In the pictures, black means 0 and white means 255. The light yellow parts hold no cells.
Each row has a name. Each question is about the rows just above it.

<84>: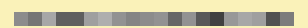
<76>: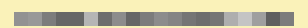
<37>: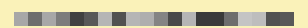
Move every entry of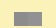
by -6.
[134 140]
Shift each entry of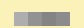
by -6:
[168 140 126 134]
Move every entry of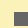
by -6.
[96]
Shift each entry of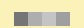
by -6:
[111 168 190 153]
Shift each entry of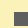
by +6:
[101]
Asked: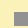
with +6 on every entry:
[152]
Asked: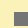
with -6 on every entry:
[111]

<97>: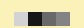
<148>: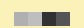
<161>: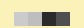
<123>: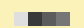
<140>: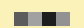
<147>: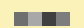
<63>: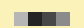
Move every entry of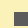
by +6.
[98]
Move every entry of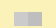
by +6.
[209 196]
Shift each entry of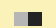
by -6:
[176  30]

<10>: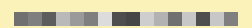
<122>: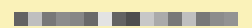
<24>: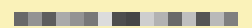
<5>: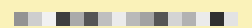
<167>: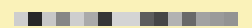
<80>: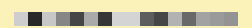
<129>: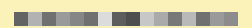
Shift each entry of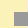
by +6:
[160]
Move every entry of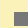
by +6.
[126]
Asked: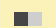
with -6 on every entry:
[ 64 200]
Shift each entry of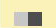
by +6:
[205  84]
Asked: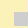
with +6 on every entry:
[212]
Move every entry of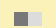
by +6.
[126 226]
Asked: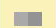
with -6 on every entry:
[164 141]

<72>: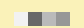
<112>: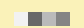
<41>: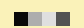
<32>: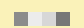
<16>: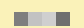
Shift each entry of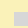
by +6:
[221]
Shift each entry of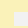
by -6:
[236]
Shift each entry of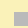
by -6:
[180]
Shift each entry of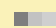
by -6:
[120 188 201]
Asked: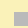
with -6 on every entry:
[180]
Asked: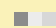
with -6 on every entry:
[133 230 209]

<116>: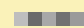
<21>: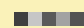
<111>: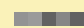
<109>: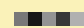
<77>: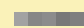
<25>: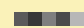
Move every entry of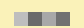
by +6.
[196 112 174 119]
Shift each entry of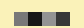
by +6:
[126  29 153  61]
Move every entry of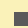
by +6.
[96]
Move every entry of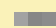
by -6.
[156 128 134]
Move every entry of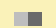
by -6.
[184 100]
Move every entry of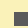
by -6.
[84]
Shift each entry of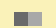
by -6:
[100 162]

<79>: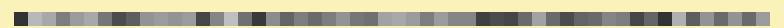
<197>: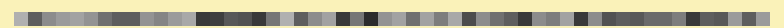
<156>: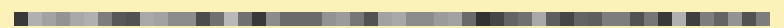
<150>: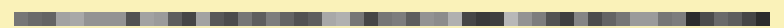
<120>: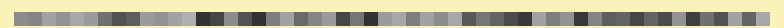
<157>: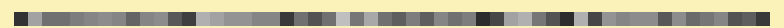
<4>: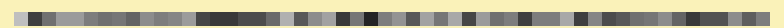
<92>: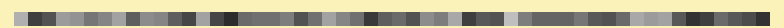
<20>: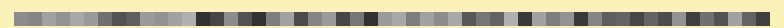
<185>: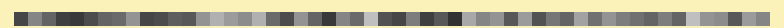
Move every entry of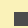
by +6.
[82]
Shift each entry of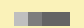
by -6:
[185 119  94  94]
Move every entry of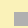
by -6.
[170]
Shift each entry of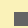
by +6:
[106]
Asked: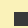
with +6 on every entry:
[63]
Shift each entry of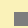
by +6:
[131]
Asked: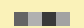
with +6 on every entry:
[106 182  63 168]

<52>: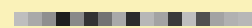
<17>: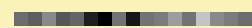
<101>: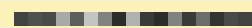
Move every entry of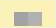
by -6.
[157 171]
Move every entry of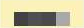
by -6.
[ 60  74  68 163]
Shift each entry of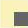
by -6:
[95]
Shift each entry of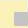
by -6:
[190]
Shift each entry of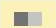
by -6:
[109 190]
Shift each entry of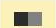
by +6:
[ 50 136]

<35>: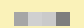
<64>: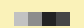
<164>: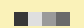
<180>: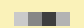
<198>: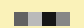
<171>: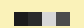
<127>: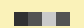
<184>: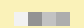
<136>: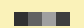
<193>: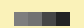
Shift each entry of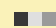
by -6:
[ 49 217 148]
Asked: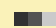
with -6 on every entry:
[ 43  77 196]
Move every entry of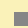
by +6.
[140]
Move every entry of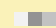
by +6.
[248 153 200]
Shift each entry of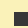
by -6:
[49]
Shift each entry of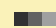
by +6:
[ 55 104 166]
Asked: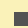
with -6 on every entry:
[77]

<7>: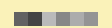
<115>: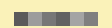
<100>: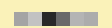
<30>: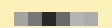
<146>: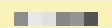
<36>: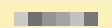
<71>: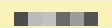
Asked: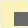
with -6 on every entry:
[99]
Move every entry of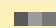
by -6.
[ 84 150 113]
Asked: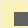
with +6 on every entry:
[104]
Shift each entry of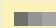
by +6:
[118 154 170]

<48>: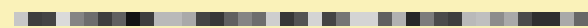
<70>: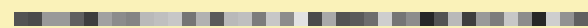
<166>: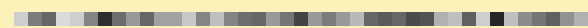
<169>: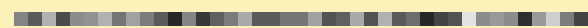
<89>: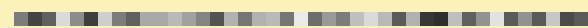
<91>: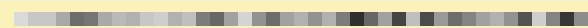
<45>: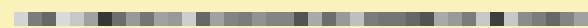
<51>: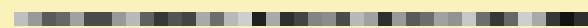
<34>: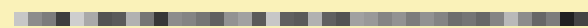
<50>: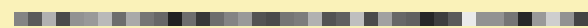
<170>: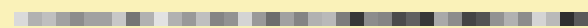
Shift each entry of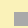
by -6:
[163]
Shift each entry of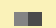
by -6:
[126  69]
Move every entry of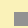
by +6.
[152]
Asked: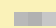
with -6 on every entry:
[179 171 193]
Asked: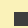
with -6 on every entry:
[56]

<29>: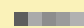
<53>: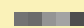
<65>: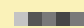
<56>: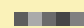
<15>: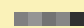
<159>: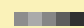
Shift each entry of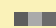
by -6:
[ 87 164 101]
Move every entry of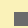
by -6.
[101]
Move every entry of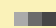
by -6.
[164 101  64]
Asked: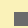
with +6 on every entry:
[113]
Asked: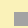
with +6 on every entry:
[169]
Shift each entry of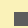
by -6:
[87]

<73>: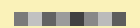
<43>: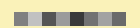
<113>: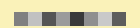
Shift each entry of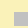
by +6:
[199]
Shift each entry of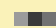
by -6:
[149  52 108]
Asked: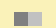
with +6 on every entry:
[134 199]
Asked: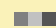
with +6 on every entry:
[134 199  91]
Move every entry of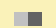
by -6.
[187  93]

